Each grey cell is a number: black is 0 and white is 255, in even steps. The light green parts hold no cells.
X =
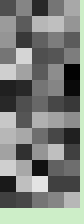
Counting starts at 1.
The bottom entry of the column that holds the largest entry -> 117
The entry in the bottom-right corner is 183
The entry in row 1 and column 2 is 133
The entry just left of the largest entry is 191
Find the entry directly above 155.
79
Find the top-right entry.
168
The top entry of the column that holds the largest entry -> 40
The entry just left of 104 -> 79
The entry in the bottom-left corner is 64
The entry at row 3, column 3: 97
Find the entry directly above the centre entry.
117
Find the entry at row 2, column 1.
155
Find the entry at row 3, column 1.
149
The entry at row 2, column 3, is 183
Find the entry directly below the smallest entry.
10

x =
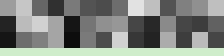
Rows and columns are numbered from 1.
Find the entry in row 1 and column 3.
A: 102
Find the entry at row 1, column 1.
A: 158
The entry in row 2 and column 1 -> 35
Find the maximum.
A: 225
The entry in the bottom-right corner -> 69
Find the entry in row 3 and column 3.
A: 128
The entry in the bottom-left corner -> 20
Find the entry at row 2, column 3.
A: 211
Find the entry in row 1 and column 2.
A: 198
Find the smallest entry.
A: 13
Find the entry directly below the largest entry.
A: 69
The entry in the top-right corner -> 191

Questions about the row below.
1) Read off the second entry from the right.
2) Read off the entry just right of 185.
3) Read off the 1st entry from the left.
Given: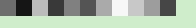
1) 157
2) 56
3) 109
